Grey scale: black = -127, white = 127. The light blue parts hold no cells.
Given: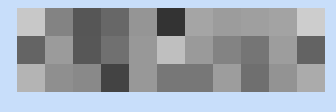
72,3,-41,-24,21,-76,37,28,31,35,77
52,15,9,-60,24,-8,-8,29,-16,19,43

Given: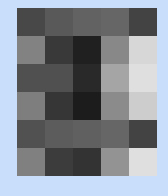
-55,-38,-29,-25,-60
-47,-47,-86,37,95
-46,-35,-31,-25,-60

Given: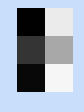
-126,107
-119,118

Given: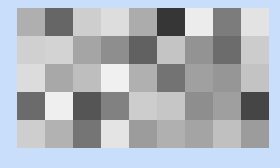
47,-25,78,93,44,-73,108,-3,99
92,40,62,112,48,-12,32,22,67
78,50,-10,100,28,48,36,64,28

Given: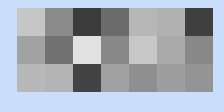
70,11,-67,-20,55,49,-64
56,52,-60,32,15,30,20

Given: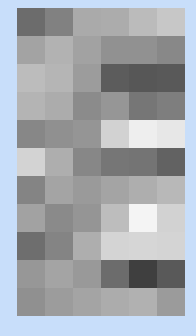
-19,1,42,44,59,71
60,53,28,-35,-40,-38
7,16,21,82,110,103
4,36,26,36,46,56
-17,4,46,84,86,84
16,28,36,44,49,27

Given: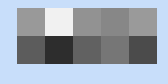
25,113,18,7,26

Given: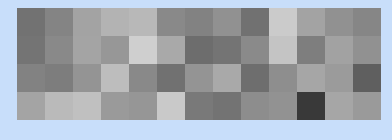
-13,4,35,51,56,9,2,17,-14,75,35,17,6
2,-2,20,61,9,-14,20,41,-17,14,38,27,-32
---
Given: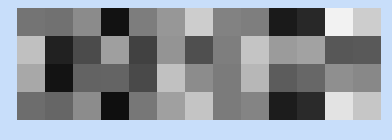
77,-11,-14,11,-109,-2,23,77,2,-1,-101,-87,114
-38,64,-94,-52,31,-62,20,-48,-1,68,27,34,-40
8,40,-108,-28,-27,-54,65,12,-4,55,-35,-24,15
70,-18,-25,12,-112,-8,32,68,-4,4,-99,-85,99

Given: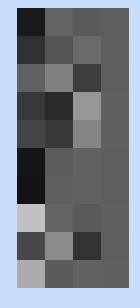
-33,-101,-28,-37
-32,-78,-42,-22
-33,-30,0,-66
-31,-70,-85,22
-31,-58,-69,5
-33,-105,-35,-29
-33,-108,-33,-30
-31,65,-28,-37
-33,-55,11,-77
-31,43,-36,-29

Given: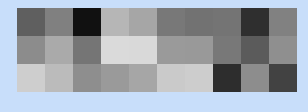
1,-32,0,-110,54,38,-7,-13,-11,-80
15,12,42,-10,90,89,26,25,-7,-36
-61,78,59,14,26,38,74,77,-82,13

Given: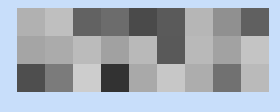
-31,49,63,-29,-19,-53,-37,54,16
68,37,43,59,33,57,-38,57,34
58,-49,-4,77,-77,41,71,45,-14

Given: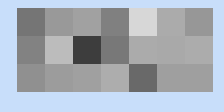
23,-10,25,33,0,87,43
44,2,60,-66,-7,43,41
31,16,28,32,45,-22,31

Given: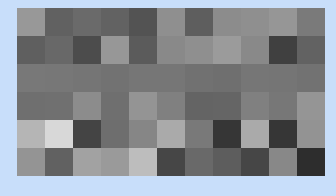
-5,24,-30,-21,-29,-44,15,-33,12,15,22
-29,-32,-23,-51,23,-36,9,15,27,9,-63
-13,-7,-8,-10,-13,-9,-9,-14,-16,-9,-10
21,-16,-15,12,-16,20,0,-27,-26,0,-8
19,53,88,-59,-17,6,42,-6,-73,42,-73
-82,20,-30,34,26,61,-57,-22,-34,-57,8

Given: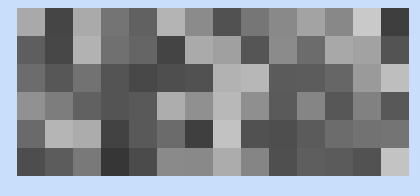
-65,41,-58,42,-11,-30,52,11,-46,-9,9,35,8,73
-44,-33,-56,50,-15,-26,-59,42,32,-42,11,-19,40,34
62,-19,-40,-13,-43,-55,-49,-46,50,55,-36,-35,-25,26
-39,17,-2,-30,-43,-38,45,16,56,15,-37,5,-40,1
-11,-21,53,44,-61,-38,-20,-64,66,-46,-49,-36,-19,-13
67,-50,-35,-6,-73,-52,10,9,44,5,-48,-33,-36,-45

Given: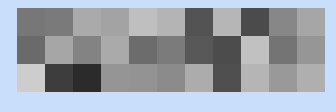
38,-8,-5,42,35,63,52,-44,54,-52,7
22,-21,38,3,42,-19,-4,-39,-51,65,-11
47,77,-66,-84,21,19,11,44,-48,53,25
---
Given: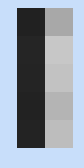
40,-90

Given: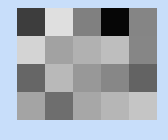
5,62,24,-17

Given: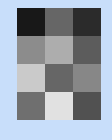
-84,45,74

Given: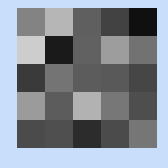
-111,29,-35,-35,-52

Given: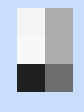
44,120

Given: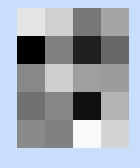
37,-95,78,-14
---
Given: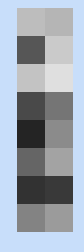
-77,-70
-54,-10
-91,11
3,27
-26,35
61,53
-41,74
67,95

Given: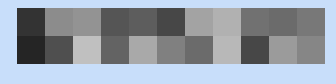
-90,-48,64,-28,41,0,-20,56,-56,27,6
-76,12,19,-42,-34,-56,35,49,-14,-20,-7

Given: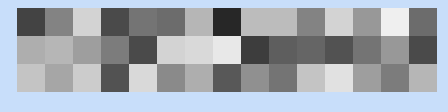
-60,3,83,-53,-11,-19,54,-88,60,60,3,83,24,111,-19
68,38,76,-45,89,10,46,-39,16,-11,68,97,30,-3,54
46,54,30,-3,-53,83,89,104,-66,-33,-26,-45,-11,24,-53

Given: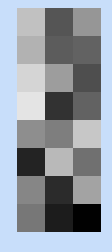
-8,-99,-126
6,-84,35
100,-77,-29
65,-42,22
50,-35,-29
14,-1,71
85,29,-49
-92,57,-15

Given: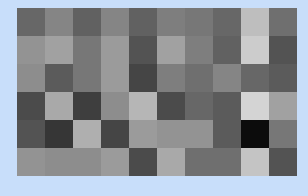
-44,-73,47,-58,27,19,19,-36,-115,-8
13,-36,-8,27,-58,-1,-16,5,-24,-36
-24,5,-30,5,-30,-1,-8,-24,62,-16
19,13,13,27,-52,41,-16,-16,68,-44
19,33,-8,27,-44,33,-1,-30,76,-44
-52,41,-65,13,54,-52,-24,-36,84,33

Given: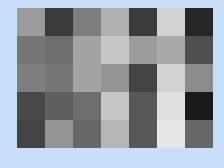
27,-68,-2,48,-68,82,-89
-54,-32,-17,70,-40,96,-101
-9,-17,35,70,27,41,-48
-2,-9,35,20,-60,82,12
-60,20,-24,55,-40,103,-24

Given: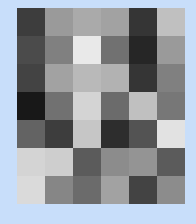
-28,-66,70,-82,-44,98
-103,-14,84,-20,64,-8
-52,0,105,-14,-89,26
90,6,-20,34,-60,12
-66,26,42,34,-74,64
-60,34,57,50,-74,0
84,78,-36,12,20,-36
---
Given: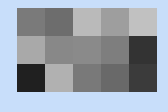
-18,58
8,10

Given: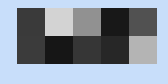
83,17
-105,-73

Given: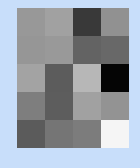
33,-70
25,-28

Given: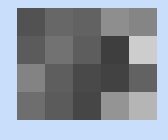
-24,-29
-13,-34

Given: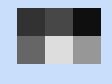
-56,-112
93,23

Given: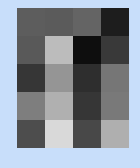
-36,-27
60,-113

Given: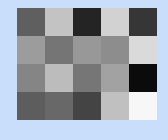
67,-91
-10,24
